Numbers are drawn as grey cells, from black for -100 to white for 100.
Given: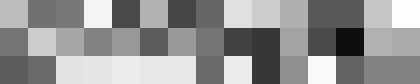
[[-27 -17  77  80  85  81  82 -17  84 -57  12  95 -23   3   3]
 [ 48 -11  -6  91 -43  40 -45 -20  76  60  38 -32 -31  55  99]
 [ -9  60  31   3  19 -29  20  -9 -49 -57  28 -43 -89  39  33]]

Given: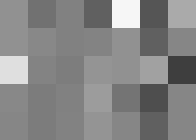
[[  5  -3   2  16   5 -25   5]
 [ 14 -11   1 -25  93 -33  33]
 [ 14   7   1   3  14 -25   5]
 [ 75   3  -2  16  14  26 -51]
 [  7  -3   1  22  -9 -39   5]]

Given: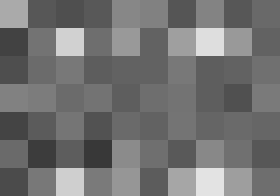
[[-41  -6  62  -4  18 -28  30  78  24 -14]
 [ 33 -32 -38 -31   6   1 -33   3 -32 -18]
 [-48 -10  64 -14  20 -23  25  74  20 -23]
 [-39 -16  -6 -27 -23 -23  -6 -26 -23 -12]
 [  1  -3 -16 -10 -26 -14 -10 -26 -37  -4]
 [-47 -29  -8 -36 -17 -23  -9 -21 -17 -20]
 [-17 -53 -27 -56   9 -13 -30   7 -12 -32]]

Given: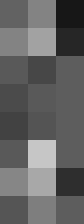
[[-33  -1 -27]
 [-23   3 -82]
 [  3  27 -70]
 [-30 -44 -27]
 [-41 -30 -27]
 [-48 -34 -27]
 [-30  55 -27]
 [  5  32 -64]]

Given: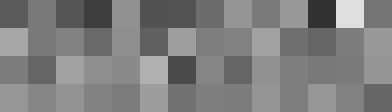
[[ 18   5  15   2  -3  23 -11  -1  -2  16  -1  18   1 -20]
 [-29  -5 -33 -51  13 -36 -35 -15  16  -4  20 -61  75  -9]
 [ 31  -5   1 -18  12 -24  24  -1   1  26 -12 -21  -2  20]
 [ -3 -21  27  12   8  38 -42   4 -21  13  -1  -5  -4  17]]

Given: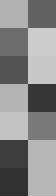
[[-61  43]
 [ 40 -23]
 [-15  61]
 [-35  57]
 [ 41 -58]
 [ 52  -5]
 [-52  43]]

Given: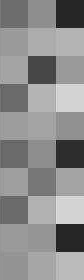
[[ 15  30  46]
 [-14  11 -70]
 [ 21  34  41]
 [ 28 -45  20]
 [-18  41  66]
 [ 23  28  14]
 [-18  11 -64]
 [ 24  -7  28]
 [-16  39  66]
 [ 20  17 -70]]
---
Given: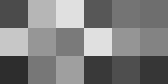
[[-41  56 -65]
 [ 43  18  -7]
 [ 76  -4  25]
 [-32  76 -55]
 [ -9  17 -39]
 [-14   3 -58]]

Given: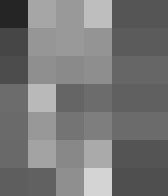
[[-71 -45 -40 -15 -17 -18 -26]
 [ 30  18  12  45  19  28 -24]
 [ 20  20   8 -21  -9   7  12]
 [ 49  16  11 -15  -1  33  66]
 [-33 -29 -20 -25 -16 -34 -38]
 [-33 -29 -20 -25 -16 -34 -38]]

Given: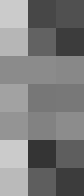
[[ 59  43   9  27  16  59  46]
 [-44 -23   9  -7   2 -59 -26]
 [-37 -53   7  -6  10 -26 -53]]

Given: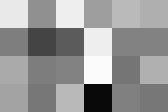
[[ 83  -1  33  28]
 [ 13 -47  -2  -7]
 [ 87 -29   2  45]
 [ 24  87  97 -93]
 [ 46   2  -8   0]
 [ 37   2  38  -7]]

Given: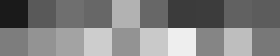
[[-80  -2]
 [-30  15]
 [-13  28]
 [-19  61]
 [ 40  15]
 [-19  58]
 [-54  87]
 [-53   4]
 [-24  49]
 [-28  -6]]

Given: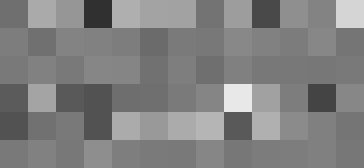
[[-13  -2  -5 -29 -36  -5]
 [ 33 -12   1  29 -11   1]
 [ 18   3  -5 -30  -5  -6]
 [-62   1   5 -36 -36  11]
 [ 37  -2   4 -14  34  -1]
 [ 28 -16 -11 -13  20  -4]
 [ 27  -4  -1  -4  34  -5]
 [-10  -6 -13   4  42   5]
 [ 23   7   0  82 -30  -7]
 [-43   1  -6  26  38  -3]
 [ 12  -3  -6  -2   9  -2]
 [  3   6  -7 -47   0   0]
 [ 67  -8  -5   6  -8  -7]]
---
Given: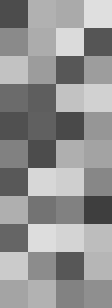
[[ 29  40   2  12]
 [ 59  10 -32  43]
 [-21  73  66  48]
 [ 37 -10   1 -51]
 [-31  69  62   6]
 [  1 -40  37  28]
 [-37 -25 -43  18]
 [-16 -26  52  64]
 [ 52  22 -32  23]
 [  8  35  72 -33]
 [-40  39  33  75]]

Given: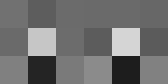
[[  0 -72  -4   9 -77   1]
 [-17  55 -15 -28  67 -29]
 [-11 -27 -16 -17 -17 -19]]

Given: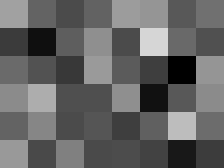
[[  20  -43    0  -42  -40  -48  -81  -53]
 [ -22    5  -41  -33  -51  -25   48  -15]
 [   9   36  -38  -38   12  -87  -31    9]
 [ -17  -36  -56   21  -29  -51 -100   17]
 [ -54  -88  -26   12  -41   68  -18  -37]
 [  26  -22  -41  -23   22   17  -31  -12]]

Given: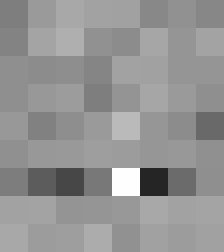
[[ 32  22  24  35  14  26  22  26]
 [ 27  28  16  17  19  32  27  29]
 [ -2 -28 -44  -6  99 -71 -16  12]
 [ 13  19  20  24  22  18  19  13]
 [ 19   1  11  21  46  18  10 -18]
 [ 12  19  22  -1  16  30  21  12]
 [ 12  10  11   4  27  26  17  17]
 [  3  29  37  14  10  30  17  28]
 [ -1  21  32  27  26   7  14   6]]

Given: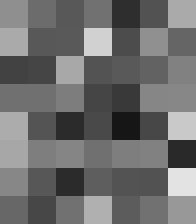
[[-19 -44 -11  38 -28 -11  19]
 [  6 -32 -66 -26 -35 -36  78]
 [ 31  -1   4 -12  -1   1 -68]
 [ 35 -34 -66 -43 -83 -44  58]
 [-12 -12  -2 -46 -55   5   6]
 [-48 -46  32 -35 -30 -23   1]
 [ 33 -31 -30  64 -40  13 -21]
 [ 12 -15 -31 -11 -64 -36  33]]

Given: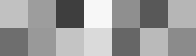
[[-14  20  54  71 -20  46   9]
 [ 51  23 -51  94  12 -31  43]]

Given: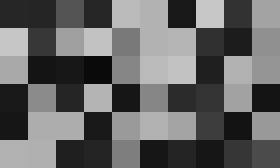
[[ 39  38 -76 -72  -1 -83 -72 -83 -58 -41]
 [-83  36  36 -81  21  39  29 -52 -85  20]
 [-81   9 -71  41 -83   5 -66 -60  27 -84]
 [ 32 -84 -82 -92   5  46  52 -76  39  17]
 [ 55 -57  25  52  -5  40  42 -62 -78  13]
 [-70 -71 -34 -70  46  40 -81  56 -61  28]]

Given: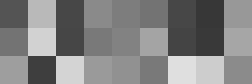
[[ 24 -51  66  21  14  -5  75  61   9]
 [-10  65 -45  -5   2  29 -47 -55  30]
 [-34  45 -44   8  -2 -10 -44 -57  19]]
